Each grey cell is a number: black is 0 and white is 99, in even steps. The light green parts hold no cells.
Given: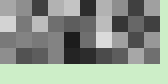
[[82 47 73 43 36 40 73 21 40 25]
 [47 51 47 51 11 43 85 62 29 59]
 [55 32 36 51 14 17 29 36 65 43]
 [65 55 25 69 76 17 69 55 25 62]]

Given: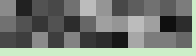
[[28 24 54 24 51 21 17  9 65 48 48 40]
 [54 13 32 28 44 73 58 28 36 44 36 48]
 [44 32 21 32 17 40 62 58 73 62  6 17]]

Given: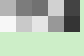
[[96 78 89 59 20]
 [70 48 44 81 26]]

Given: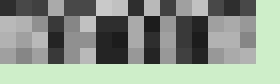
[[69 62 72 14 56 56 14 11 66 18 62 22 11 69 69 52]
 [62 52 62 22 56 72 14 14 59 14 59 25 14 59 66 69]
 [72 69 56 22 52 75 18 18 66 11 59 22 14 62 66 59]
 [18 28 25 66 28 28 78 75 18 72 25 62 75 28 18 28]]

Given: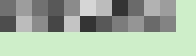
[[30 73 54 27 76 20 34 48 58 41 51]
 [44 61 44 34 54 83 73 20 41 69 61]]

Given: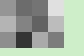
[[55 20 66 48]
 [58 42 45 87]
 [70 51 38 73]]

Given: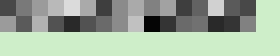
[[60 35 69 32 16 32 41 54 75  2 20 41 44 16 20 50]
 [28 47 60 72 85 66 24 54 66 50 63 24 38 81 35 28]]
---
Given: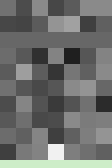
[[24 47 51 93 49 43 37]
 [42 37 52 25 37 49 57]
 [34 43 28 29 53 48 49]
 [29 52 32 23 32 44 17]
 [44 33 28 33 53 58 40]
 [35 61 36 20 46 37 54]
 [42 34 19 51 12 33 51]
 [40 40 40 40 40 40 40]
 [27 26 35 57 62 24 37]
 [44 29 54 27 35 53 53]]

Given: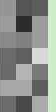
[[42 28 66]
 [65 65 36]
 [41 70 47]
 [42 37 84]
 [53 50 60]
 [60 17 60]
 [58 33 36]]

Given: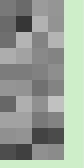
[[30 25 56 54]
 [56 57 26 29]
 [63 63 47 51]
 [40 68 56 75]
 [58 57 44 51]
 [48 48 50 55]
 [67 63 53 51]
 [43 70 51 70]
 [41 21 69 57]
 [47 41 60 58]]

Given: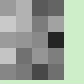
[[52 47 28 43]
 [76 44 58 49]
 [60 58 53 14]
 [78 69 48 63]
 [60 69 35 39]]

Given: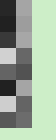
[[34 42]
 [80 39]
 [13 64]
 [39 32]
 [81 40]
 [22 65]
 [13 61]
 [15 64]]

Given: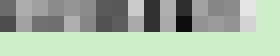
[[30 63 44 43 68 52 32 36 66 19 66  5 57 60 57 82]
 [42 67 62 54 58 54 35 34 79 19 68 18 63 52 54 89]]
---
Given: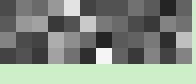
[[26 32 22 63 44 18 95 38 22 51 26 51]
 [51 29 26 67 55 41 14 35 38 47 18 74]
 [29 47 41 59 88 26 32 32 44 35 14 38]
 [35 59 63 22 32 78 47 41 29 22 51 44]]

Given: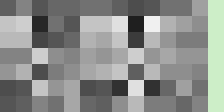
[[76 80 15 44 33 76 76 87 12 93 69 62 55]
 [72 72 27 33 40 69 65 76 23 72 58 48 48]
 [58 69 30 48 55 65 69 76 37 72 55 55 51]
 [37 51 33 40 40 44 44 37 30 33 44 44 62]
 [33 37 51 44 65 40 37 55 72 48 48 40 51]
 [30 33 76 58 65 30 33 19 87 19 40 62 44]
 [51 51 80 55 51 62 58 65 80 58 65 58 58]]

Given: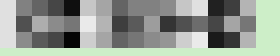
[[87 54 35 27  2 80 64 39 46 54 58 80 91 10 20 70]
 [87 50 39 27  6 77 64 39 50 50 54 77 87 13 24 70]
 [87 31 67 54 46 91 70 24 35 61 20 31 42 27 64 46]]

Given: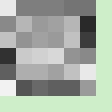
[[94 33 41 37 37 60]
 [90 49 49 49 45 45]
 [53 71 60 63 71 16]
 [75 57 63 60 75 23]
 [37 67 67 63 75 90]
 [19 78 81 84 57 53]]

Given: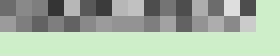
[[60 49 38 49 38 53 60 57 57 49 63 38 57 67 53 79]
 [42 53 49 20 71 34 23 71 75 30 45 30 67 42 86 30]]

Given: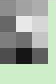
[[30  8 36]
 [55 63 67]
 [49 43 76]
 [40 90 83]]

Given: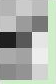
[[76 60 46]
 [70 79 73]
 [53 57 82]
 [12 34 89]
 [66 63 92]]
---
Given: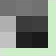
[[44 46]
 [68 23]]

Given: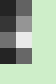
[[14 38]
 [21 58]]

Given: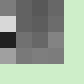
[[48 38]
 [84 38]]

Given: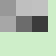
[[59 74]
 [65 42]]

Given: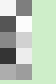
[[95 49]
 [33 98]]

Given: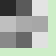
[[16 35]
 [74 66]]

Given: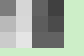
[[48 83]
 [72 84]]
